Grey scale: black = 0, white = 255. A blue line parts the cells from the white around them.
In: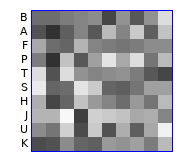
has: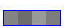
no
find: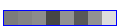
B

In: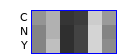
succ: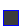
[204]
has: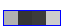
yes

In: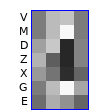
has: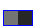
no
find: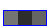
X
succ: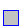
[124]
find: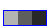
Z

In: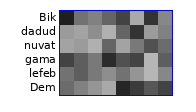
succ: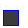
[87]
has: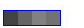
no
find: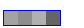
dadud
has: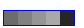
yes

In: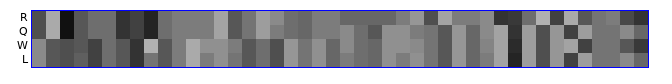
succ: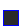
[157]
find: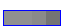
W
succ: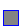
[163]
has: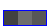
yes
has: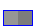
no
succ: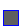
[65]
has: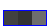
no

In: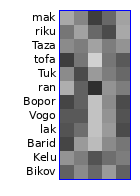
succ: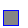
[62]
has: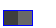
yes
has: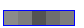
no

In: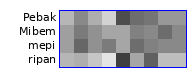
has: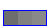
yes
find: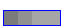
Mibem
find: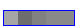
mepi
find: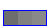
mepi
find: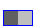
ripan
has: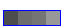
yes

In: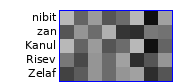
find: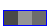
Risev
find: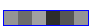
Risev

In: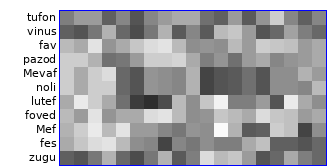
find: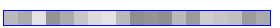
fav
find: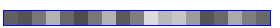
zugu
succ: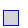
[170]
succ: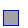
[126]

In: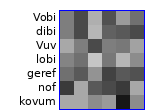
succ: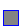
[112]
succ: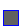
[89]
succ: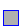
[81]
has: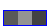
yes
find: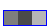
dibi

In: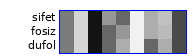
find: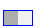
dufol
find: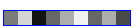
dufol
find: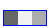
sifet
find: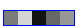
fosiz
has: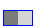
yes

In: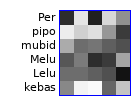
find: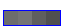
mubid
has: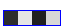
yes

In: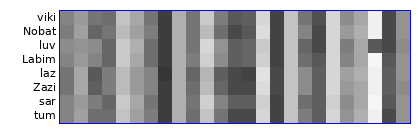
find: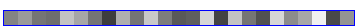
viki
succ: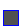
[214]
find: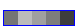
Nobat

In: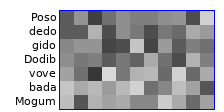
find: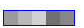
bada
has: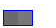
no
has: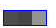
no
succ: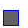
[170]
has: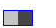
yes

